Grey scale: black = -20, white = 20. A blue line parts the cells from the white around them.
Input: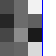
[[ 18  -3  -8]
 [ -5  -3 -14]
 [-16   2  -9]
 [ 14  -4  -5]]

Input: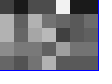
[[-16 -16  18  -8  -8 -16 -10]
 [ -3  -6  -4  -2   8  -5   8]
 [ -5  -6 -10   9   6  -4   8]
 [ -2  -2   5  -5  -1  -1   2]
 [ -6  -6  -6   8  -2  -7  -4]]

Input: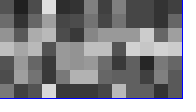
[[-10 -12  -9  -9   0 -10   0 -12 -13  15  -8 -15  -7]
 [ -4 -12  -9  -9  -2  -9  -2  -8  -9   5  -4 -12  -3]
 [  5  -4  12   4   4   4   1 -11  -8   9   7  -6   3]
 [ 12  13  11  13  -7  10  10   3   4  -7   9   6  10]
 [ -4  -1 -14  -5 -11  -3   4   3   4 -11  -4   4  -7]
 [ -6   0 -10  -5  -5  -4   8   8  -1 -11  -2   5  -8]
 [ -6 -12  -5  -5   9  -9 -11 -11 -11  14  -7 -10  -1]]

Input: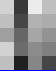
[[ 10  17 -11  13]
 [  7   8  -9  10]
 [  3   6  -4   5]
 [  0   2  -3  13]
 [ -9   1 -15  10]]

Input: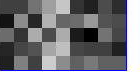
[[-13  -8 -15 -12  11   5  -2 -10 -10]
 [ -8  -7   4  -3  -4   8 -14   2 -17]
 [ -9  -2 -20 -16   7  -8   7 -12  -3]
 [-15 -10 -10  -9  10   6  -7  -9 -14]
 [ -5  -5  -1  -5   2  12 -10   0 -15]]

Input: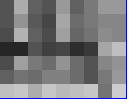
[[  4   4  -1  -5   4  -7  -5   7  -7]
 [  1   1  -1  -3   6  -9  -6   3  -7]
 [  1   2  -2  -4   5  -8  -5   8  -8]
 [ 10   6 -11 -13  -9 -10  -7 -14 -14]
 [  3   1  -7  -3   3  -3  -1   5  -8]
 [  4  -1  -7  -3   0   0  -3  -2  -5]
 [ 12  -2  11  10   9  11   7  11  10]]

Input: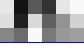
[[ 19  16 -12  -6 -17  16]
 [ 13   3  -5  14 -15  15]
 [  5   4  -1  19  -3   1]]
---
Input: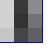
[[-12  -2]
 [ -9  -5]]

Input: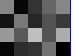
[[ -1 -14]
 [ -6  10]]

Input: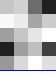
[[17  6]
 [11 16]]

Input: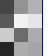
[[18 16]
 [-3  7]]

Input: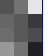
[[ -6 -11]
 [ -6  -8]]

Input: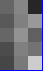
[[ 0  4]
 [ 3 -5]]

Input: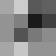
[[  0 -16]
 [ -7  -1]]

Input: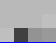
[[  9   9]
 [-10   3]]
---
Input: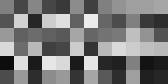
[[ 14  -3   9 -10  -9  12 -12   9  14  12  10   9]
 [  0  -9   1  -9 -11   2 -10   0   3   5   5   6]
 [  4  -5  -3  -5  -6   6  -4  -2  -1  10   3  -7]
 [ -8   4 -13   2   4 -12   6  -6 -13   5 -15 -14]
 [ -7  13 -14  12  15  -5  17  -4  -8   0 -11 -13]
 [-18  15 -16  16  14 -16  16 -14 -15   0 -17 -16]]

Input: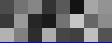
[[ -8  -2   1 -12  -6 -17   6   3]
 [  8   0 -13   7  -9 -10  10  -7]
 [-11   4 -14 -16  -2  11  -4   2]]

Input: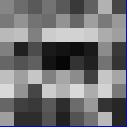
[[ 10   5  11   0   6   2 -10  11   6]
 [  9  10   0  12  13  13  12   7   5]
 [ -1   3  -2  -3   3  -4   5  -1   4]
 [ -4  -7  -5 -17 -19 -12 -15  -2 -12]
 [  1  -3  -6  -2  -6 -11  -5   8  -9]
 [  0 -15  -8 -16 -17 -18 -16   2 -11]
 [ 14   3  -9  12   8  14   7  13  -1]
 [ -4 -10 -11  -6 -13  -3   4 -12 -14]
 [  5 -13 -13  -7 -15  -7  -2   9 -14]]

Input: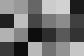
[[-11 -18   9  -2   3  11]
 [  6   4  -4  12  13 -16]
 [-15  10  -9  -1   2 -10]
 [  8   1 -18 -13  -6 -12]]

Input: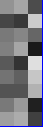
[[ -6 -12  15]
 [ -9 -11  12]
 [ -2  -5  11]
 [ -7  -7   8]
 [ -1   1  -4]
 [  3   6  -8]
 [  5   7 -10]
 [ -1   4 -15]
 [  0   6 -16]]

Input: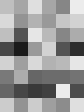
[[ 10  -7  16   9   1   7]
 [ 10   6  15   6   1  17]
 [ 13   5  14   8   9  16]
 [ 12   3  12   5   2  15]
 [ 14   3   8   4  11  13]
 [ -9 -16   4  13  -7 -13]
 [ -1   7  -4  -3  -3  -2]
 [ -4  -9 -11 -10  17  -8]]

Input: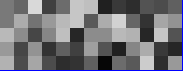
[[ -1  -4  14 -10  -3  11  10 -15 -11 -13  -7  -8  -5]
 [  8  -8   6  -8 -13 -12  -5 -19  -3  -6  12 -13   4]
 [  4  -9   3 -12  -5 -10   5  -7 -15   1   7 -11 -14]
 [ -1   7  -2   4   9  11  -6   7  13  -4 -12   6   3]
 [  9   2  -9   1  10 -14   2   2   9   8 -14  11  -7]]
